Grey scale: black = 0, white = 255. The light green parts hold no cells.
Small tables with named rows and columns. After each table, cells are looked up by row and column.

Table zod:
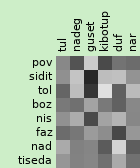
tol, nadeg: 189
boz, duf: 97
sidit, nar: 147
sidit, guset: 39
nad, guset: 133
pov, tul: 136
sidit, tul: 144
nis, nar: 135
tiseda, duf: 170
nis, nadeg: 172
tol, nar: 187
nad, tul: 170
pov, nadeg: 83
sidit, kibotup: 189
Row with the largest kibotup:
tol

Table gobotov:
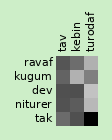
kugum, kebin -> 177
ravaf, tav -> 85
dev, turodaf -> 194
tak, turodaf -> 1
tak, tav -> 107
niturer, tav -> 82
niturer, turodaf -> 184
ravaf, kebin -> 109
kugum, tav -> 99
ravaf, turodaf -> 176
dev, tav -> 80
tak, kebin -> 80
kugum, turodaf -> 127
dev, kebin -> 79
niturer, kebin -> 92
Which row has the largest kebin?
kugum

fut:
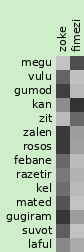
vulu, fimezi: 193
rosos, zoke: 58
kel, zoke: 110
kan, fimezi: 50
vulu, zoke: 99
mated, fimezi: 194
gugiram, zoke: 54
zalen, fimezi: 157
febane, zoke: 104
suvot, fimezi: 194
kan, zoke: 141
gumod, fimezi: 184
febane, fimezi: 188
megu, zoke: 194
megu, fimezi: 78
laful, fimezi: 170
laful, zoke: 135
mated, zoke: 83
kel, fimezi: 186

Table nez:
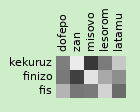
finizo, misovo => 227
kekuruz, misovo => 56
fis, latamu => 107
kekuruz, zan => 235
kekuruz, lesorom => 123
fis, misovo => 122
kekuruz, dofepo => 126
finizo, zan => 64
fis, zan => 119
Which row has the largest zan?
kekuruz

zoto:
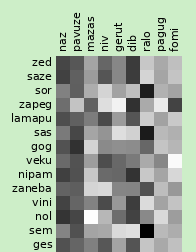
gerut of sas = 222
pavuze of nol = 70
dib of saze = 60
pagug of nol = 217
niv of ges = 87
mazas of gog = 211
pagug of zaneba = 189
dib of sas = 209
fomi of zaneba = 152
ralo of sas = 27

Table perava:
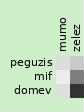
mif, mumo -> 236
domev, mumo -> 222
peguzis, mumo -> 220
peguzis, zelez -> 201
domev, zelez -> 52
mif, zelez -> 127
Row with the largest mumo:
mif

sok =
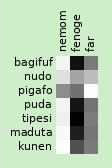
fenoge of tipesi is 2
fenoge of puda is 21
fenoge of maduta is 31
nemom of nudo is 223
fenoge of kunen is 81
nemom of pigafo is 141
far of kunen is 123
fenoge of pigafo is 113
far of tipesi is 125
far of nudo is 188
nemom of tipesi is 239
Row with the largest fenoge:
nudo

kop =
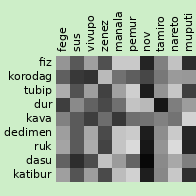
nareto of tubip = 198
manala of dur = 112
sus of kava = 90
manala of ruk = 196
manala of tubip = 161
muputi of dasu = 127
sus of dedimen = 90
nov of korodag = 71
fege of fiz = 149
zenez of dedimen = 74
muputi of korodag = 152
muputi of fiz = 45
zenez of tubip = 65
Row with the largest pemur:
ruk

